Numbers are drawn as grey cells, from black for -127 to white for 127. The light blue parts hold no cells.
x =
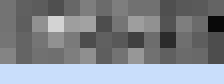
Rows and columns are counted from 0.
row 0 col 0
-11
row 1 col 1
-34
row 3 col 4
-1
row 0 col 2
-35
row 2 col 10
-84
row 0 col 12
-37
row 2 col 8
-63
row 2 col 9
-18
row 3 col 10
-31
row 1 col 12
-20
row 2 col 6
-31
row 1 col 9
18
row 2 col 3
18
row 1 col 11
-1

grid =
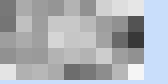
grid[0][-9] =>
-7
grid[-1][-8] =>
49
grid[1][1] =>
64
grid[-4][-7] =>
30
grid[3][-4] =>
51
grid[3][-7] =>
25
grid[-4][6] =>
30
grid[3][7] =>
29
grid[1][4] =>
72
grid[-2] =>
[16, 28, 25, 51, 60, 51, 76, 29, 18]
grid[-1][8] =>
116
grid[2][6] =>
34
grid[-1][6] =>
13

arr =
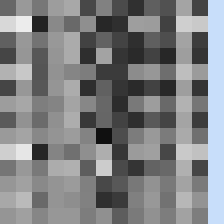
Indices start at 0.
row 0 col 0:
-24
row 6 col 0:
29
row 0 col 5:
-55
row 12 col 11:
55
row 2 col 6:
-29
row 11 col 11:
35
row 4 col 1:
72
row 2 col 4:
43
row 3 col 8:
-85
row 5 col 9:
-61
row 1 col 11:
79
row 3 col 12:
-75
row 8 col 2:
8
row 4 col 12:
27
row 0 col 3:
29
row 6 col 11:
50
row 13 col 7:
-34
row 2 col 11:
35
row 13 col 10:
-2
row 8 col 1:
36
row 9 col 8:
27
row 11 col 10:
-6
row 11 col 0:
22
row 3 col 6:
35
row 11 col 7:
-39
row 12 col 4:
14
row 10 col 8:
-75
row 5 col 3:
21
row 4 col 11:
62
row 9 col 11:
73
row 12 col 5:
1
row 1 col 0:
88
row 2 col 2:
-12
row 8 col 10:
-4
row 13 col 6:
16
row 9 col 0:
79
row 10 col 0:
-10
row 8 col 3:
20
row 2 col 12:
-66

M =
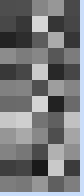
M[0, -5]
-49
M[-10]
[-92, -82, -35, 43, -73]
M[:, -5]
[-49, -55, -92, 12, -71, 1, -21, 71, 22, 3, -65, -2]
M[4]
[-71, -56, 75, -87, -57]
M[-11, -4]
-72
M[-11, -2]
-74
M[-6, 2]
84
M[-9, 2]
7
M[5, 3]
30
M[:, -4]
[-48, -72, -82, -3, -56, 4, -20, 79, 41, -8, -59, -7]
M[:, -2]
[23, -74, 43, -40, -87, 30, -93, -31, -49, 49, 73, -32]
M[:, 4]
[-54, -57, -73, -3, -57, 5, -21, 65, 37, 15, -68, -1]
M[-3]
[3, -8, -53, 49, 15]
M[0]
[-49, -48, 6, 23, -54]
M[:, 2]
[6, 86, -35, 7, 75, -47, 84, -11, 8, -53, -101, 22]

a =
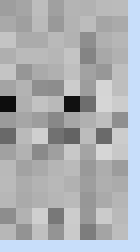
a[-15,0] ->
30
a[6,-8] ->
-114
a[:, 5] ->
[50, 60, 14, 4, 34, 29, -17, 48, 60, 36, 25, 30, 23, 24, -2]
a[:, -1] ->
[59, 42, 54, 49, 62, 62, 76, 15, 76, 72, 28, 43, 53, 57, 61]
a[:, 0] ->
[30, 41, 68, 47, 68, 36, -114, 27, -22, 33, 57, 58, 55, 13, 55]
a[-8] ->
[27, 38, 29, 8, 39, 48, 62, 15]
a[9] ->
[33, 50, 10, 31, 72, 36, 86, 72]
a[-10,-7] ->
51
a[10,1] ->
34
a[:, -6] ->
[61, 58, 43, 58, 42, 15, 66, 29, 79, 10, 42, 51, 48, 79, 64]
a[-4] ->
[58, 44, 51, 56, 49, 30, 47, 43]
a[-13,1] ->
43
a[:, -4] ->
[52, 51, 50, 68, 63, 76, -110, 39, -28, 72, 58, 49, 58, 76, 74]
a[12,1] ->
42
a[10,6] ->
45
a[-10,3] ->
13
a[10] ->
[57, 34, 42, 53, 58, 25, 45, 28]
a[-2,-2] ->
75
